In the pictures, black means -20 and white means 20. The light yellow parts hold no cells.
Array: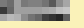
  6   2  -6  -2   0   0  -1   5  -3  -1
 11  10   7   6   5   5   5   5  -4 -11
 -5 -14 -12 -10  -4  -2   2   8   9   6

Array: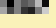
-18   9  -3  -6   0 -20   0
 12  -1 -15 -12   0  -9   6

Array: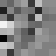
  2   2  10 -11   5   2  -4  -1
  1   0 -14  -2  -1  -6   1 -15
 -2  -3  10 -11   1   2 -11   0
  0   0  -4  -3   3   5  13  18
  0   2   6 -11  -5   0   9   8
  1   3   3  -4  -4   2  -4 -19
  0   0   4   2  -3  -1  10  12
  2   0   0   2   4   0 -11   5

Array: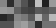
  4 -15  10 -12  -7  -1 -13   1
 -5  -7  -6 -10  -9  -5   3   4
  9  -4   8  -6  -1   1 -11 -14
 -2  -2 -13   0   5   3  -7  -7

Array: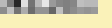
  9   9  10   1   0   1   4  16   9  -2  15 -14  -1   9
  4   3   4   2   0  10  -4   3   3  -3   7  -2  10   2

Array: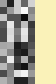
 13  -4  12 -15   5
  1  19  12   4  -9
  4 -18  -7  -7  11
-11  10  -7  16  -6
 -8  16   0  14  -8
 -9  15  -2  15  -8
 -7 -12 -16   7   6
 -3 -16 -14   1   9
-11   8  -9  17  -5
 -1 -17 -13   0   9
  4  18  15   1  -8
 -4 -15 -15   3   8

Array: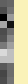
 -4  -5
 -2  -8
  4 -20
-17   6
 -3  -8
  1  -7
  5  -1
 10  14
 10  10
 -3  -6
 -3  -9
 -2  -8
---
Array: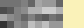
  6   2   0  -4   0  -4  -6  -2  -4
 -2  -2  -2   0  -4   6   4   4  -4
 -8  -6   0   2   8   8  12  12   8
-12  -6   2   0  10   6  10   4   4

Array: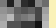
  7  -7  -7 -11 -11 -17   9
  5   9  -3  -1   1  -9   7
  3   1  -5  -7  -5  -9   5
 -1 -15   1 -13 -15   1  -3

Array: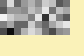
 18  12   8   8   0  16 -12  14   0  -6
  0   6  -4  -4  12   2  -4   6  12  16
 -2  14  -4   4   8   2  12  10  -6  -2
 -6   4   4   2  10   6  16  -2  10   6
 -8 -18  -4   8  14  10  -2  -8   2   4

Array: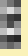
 10  16   8
  8  14   6
  4  -2  -8
  2  -8   2
  0  -4   0
 -2 -10 -12
 -6 -12 -14

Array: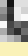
 19  -9  -3  -7
 13   9   5  -9
  9 -17  15  15
  7  -7 -13  -3
  3 -11  17  13
 -1 -13  17  19

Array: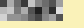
 13   3   3   1  -5  -9   1   5  -7
  9  11  -1   7  -7 -15  -1 -13  15
 -9   7  -3 -11  11   1  -3  -7   5

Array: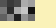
 -1 -13   7  11 -17
 -5   1 -15   3  -3
 -7 -11  -9   7   5
